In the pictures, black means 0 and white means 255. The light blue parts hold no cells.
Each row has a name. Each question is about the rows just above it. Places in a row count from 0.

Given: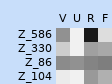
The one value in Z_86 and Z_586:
[145]
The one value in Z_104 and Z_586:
[241]

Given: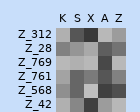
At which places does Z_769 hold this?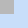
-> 0 2 4
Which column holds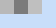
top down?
X
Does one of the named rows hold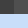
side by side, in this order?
yes
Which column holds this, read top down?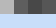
A

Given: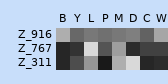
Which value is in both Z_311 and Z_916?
[174]
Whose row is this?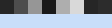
Z_311
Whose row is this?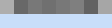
Z_916

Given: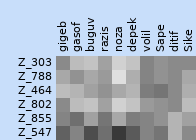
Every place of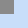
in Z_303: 0 8 9
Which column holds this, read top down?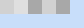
noza
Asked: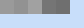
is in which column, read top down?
razis
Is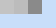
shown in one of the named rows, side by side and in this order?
no

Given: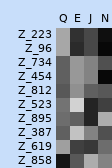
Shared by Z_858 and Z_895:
[173]
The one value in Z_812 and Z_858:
[88]

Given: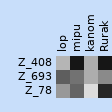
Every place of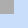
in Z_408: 2
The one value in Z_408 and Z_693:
[173]

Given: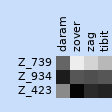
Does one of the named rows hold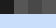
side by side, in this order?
no
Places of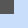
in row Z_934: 1 3
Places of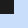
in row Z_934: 0
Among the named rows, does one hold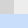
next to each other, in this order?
no
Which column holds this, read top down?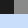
daram

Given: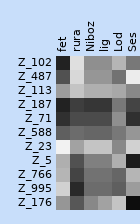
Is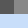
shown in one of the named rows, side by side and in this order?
yes
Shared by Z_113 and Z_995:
[156]

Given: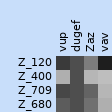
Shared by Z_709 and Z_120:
[78]
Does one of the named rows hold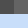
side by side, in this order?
yes

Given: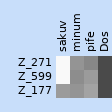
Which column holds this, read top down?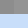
minum
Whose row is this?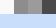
Z_599
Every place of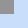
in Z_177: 1
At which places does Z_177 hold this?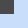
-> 3
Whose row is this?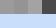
Z_177

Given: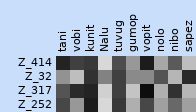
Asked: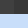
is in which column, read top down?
tuvug
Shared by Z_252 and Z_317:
[175]
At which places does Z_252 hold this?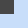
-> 0 6
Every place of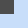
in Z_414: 4

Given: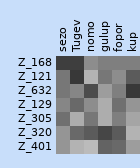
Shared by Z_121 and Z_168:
[141]
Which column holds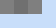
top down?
fopor
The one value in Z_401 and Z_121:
[179]
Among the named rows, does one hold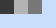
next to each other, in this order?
yes
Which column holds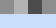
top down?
nomo
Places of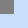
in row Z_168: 3 4 5
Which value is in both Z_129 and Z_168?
[141]

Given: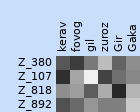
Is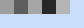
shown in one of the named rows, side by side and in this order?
no
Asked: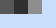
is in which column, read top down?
kerav
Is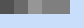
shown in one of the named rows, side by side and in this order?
yes
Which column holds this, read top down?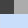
zuroz

